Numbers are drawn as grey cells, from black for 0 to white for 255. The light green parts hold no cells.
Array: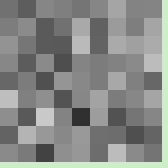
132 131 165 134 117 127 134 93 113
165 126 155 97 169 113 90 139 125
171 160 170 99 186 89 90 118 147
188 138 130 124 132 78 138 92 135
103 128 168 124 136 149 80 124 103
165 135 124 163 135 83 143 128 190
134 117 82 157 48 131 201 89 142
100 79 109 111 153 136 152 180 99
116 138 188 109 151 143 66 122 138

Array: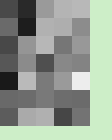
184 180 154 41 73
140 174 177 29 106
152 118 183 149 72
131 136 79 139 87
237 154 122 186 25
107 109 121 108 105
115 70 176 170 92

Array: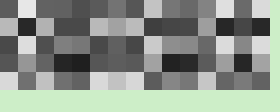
218 106 223 131 105 118 195 86 115 90 79 97 98 231 92
40 70 39 158 72 70 63 187 162 185 73 73 178 40 185
219 135 219 104 137 142 202 71 96 73 119 127 79 221 73
163 38 158 91 41 34 162 89 93 86 31 37 99 150 85
98 122 101 198 119 134 92 215 194 217 98 112 193 112 217

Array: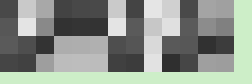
160 164 73 208 229 68 202 73 72 67 168 201 73
128 140 90 224 199 90 228 51 52 50 137 228 87
60 49 87 89 217 85 78 176 174 173 51 78 90
157 159 70 47 226 60 64 188 189 188 158 65 69

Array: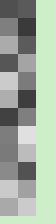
90 80
58 127
91 171
164 86
123 203
62 174
127 65
224 125
188 122
82 138
161 202
203 169

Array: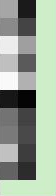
26 166
68 138
159 237
90 191
177 249
4 23
66 115
73 122
61 193
44 99

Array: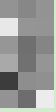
147 135 147
148 149 232
133 111 150
149 113 169
144 142 60
236 109 147
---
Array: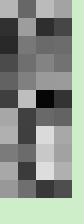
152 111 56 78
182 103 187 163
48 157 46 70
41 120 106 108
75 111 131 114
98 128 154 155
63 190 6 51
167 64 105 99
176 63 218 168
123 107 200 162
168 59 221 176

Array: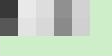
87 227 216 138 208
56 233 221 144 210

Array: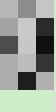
172 31 176
183 140 197
163 201 42
77 199 16
174 189 53

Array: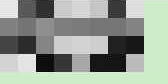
210 228 14 54 168 22 20 186
230 89 48 203 214 197 57 221
129 116 143 125 122 117 117 130
69 44 133 206 210 206 33 24

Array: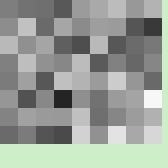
106 123 84 74 210 145 227 168 215
126 114 111 88 155 169 188 152 179
141 193 106 166 139 158 155 85 57
185 144 165 95 78 185 87 107 120
128 190 145 135 188 90 129 103 134
123 160 87 192 179 155 204 150 105
150 82 136 36 143 114 155 164 247
131 161 154 153 192 111 134 156 177

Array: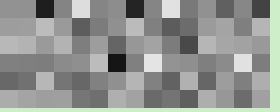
172 164 158 159 118 111 175 162 106 116 95 174 151 108 160
146 145 30 132 221 133 141 36 133 225 121 145 96 135 67
157 158 188 154 93 124 144 187 128 92 108 155 164 127 181
184 179 154 179 126 157 101 151 163 124 73 182 166 162 153
128 127 125 139 143 188 21 128 228 147 143 127 139 225 125
104 113 183 117 103 129 144 181 129 98 177 102 157 127 174
